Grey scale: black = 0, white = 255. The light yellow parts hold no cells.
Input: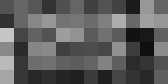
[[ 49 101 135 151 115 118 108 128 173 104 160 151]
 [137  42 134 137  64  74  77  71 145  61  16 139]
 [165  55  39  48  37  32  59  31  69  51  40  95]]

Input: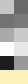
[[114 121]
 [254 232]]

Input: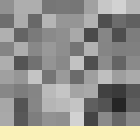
[[110 172 104 181 150 149 178  79 108  96]
 [132 173 136 153 142 116 178 133 127 128]
 [160 150 196 117 154 107 159 191 158 170]
 [167  84 134 181 186 196  95  83  37  95]]

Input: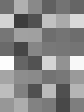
[[211  61  81 193 170 218]
 [106  70 134 120 118 116]
 [165 141 138 115 120 154]
 [151 173 130 122  72 126]]

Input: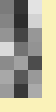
[[132  45 211]
 [218 115 147]
 [168  89 153]]

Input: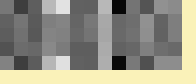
[[ 97 117  90 127 132 101 120 168 104 110 145  99 126]
 [ 82 108 104 137 123  94  94 171  98 103 128 110 105]]

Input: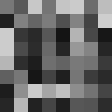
[[ 32 129 101 124  80 131  67 206]
 [204  75  44 105  37 152 132  38]
 [ 96 119  22  67  31 118  60  42]
 [ 38 183  34  69  31  87  84  44]]

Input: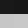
[[198 200]]
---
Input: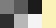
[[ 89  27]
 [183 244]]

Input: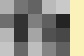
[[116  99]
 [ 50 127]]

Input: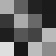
[[ 95  34]
 [171 105]]

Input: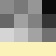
[[121 150]
 [161 129]]

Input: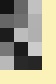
[[103 193]
 [112 177]]

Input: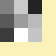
[[202  36]
 [156 186]]

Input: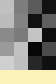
[[125  91]
 [131  17]]

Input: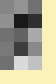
[[147 113]
 [ 25  47]]
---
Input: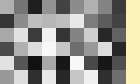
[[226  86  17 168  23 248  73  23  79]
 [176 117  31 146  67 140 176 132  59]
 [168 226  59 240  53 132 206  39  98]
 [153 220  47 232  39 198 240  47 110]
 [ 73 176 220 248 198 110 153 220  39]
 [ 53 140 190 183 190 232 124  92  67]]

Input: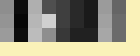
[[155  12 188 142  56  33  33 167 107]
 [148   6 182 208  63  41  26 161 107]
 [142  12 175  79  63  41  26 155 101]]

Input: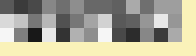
[[246 127  24 232  51 177 142 246  73  44 135  59 170]
 [217 196 119 183  81 119 164 210  89  96 150 232 150]
 [ 89  59  73 135 111 142 104 104  96 170 111 158 158]]

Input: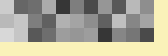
[[216 198  88 110 157 150 157  54 134 118  74]
 [204 102 110 171  54 126  74 150  88 185 142]
 [185 198 126  96 177 164 142  96 191 134 164]]

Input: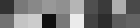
[[114 196 204  16 121 235  66  44  92  99]
 [ 50 121 136 152 144 181  79  58 174  73]]

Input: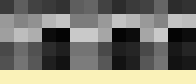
[[159 189 174  12   4 201 201 166   4  12 166 201   4  12]
 [153 132 145 182 195 124 124 153 195 182 153 132 195 189]
 [ 81 116  87  31  18 124 124  87  18  31  87 116  18  24]
 [ 73 108  81  44  31 116 116  73  31  37  73 108  24  37]
 [ 58  94  66  58  50  94 101  66  44  58  66 101  44  50]]
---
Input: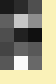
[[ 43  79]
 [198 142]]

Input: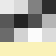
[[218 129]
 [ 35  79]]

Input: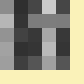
[[ 47  70]
 [ 52 124]]

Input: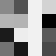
[[ 82 241]
 [179 241]]

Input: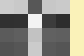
[[201  87]
 [ 49 243]]

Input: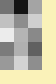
[[ 19 164]
 [141 207]]

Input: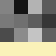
[[ 19 179]
 [112  93]]

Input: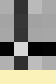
[[ 50 186]
 [ 55 162]]

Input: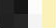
[[ 21 252]
 [ 38 244]]
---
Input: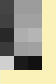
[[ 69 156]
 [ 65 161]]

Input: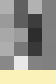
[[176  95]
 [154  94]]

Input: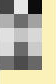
[[ 68 230]
 [176 109]]

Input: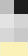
[[190  29]
 [227 212]]

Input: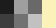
[[ 28 159]
 [ 61 114]]

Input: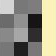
[[212 120]
 [107 145]]

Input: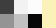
[[ 62 242]
 [148 193]]

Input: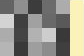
[[ 99 143]
 [211  64]]
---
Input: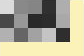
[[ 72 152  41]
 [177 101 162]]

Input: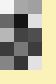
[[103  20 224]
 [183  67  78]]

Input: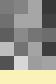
[[112 166 166]
 [ 94 138 117]]

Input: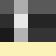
[[ 46 231  37]
 [ 26 179  52]]

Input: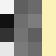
[[ 17 111 125]
 [ 50 116  95]]

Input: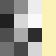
[[ 32 215 249]
 [ 77 171  44]]

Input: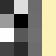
[[156   1 109]
 [254  88 112]]

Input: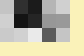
[[208  20  37]
 [202 209 234]]
